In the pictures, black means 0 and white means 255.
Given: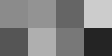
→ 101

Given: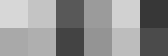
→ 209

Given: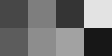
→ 52

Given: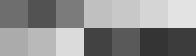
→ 213

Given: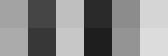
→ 140

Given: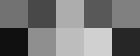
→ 88

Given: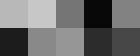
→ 8

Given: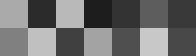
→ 93

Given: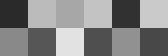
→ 49

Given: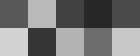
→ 39
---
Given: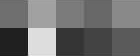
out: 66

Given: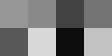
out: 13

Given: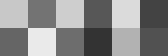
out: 178

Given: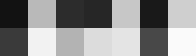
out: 72

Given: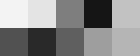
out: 158

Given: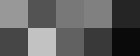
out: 57

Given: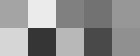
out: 73

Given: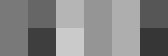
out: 174
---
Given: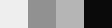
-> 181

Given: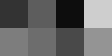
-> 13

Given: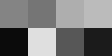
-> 174

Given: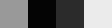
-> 43

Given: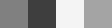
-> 244

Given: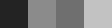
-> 111
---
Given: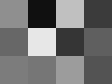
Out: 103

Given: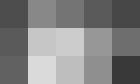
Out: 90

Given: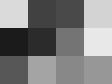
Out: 27

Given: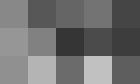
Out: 150

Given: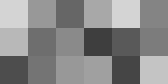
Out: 184

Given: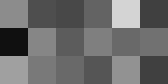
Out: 16

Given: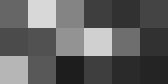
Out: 75

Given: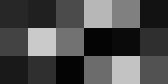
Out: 67
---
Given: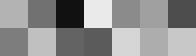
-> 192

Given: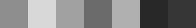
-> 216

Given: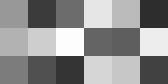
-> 80

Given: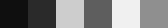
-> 42

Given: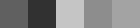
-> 49

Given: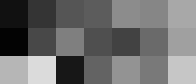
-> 219

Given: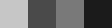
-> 74

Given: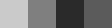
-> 127

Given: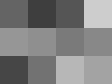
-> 114

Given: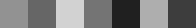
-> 102
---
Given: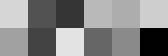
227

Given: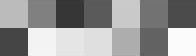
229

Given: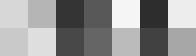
72

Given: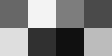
16

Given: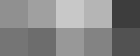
152

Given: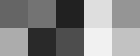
77

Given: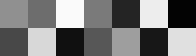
16

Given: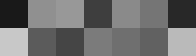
69
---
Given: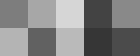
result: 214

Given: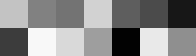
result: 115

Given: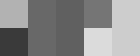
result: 96

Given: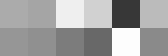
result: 239

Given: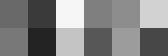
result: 246

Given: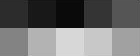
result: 10

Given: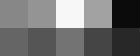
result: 247

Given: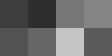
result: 118
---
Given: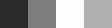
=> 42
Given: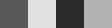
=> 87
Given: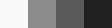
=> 249
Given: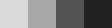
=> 218
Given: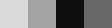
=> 217
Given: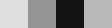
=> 223
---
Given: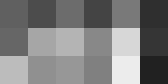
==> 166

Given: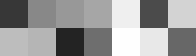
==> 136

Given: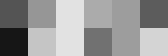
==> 150

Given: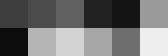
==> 75

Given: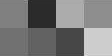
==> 43

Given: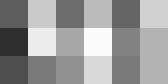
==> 236

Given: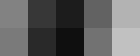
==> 55

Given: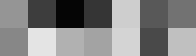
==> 61

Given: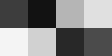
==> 18

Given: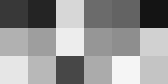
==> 158
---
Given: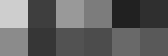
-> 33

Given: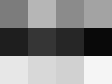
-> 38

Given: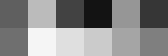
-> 150

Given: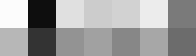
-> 236

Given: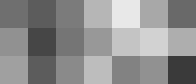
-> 210

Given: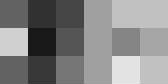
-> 133

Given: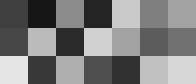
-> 92
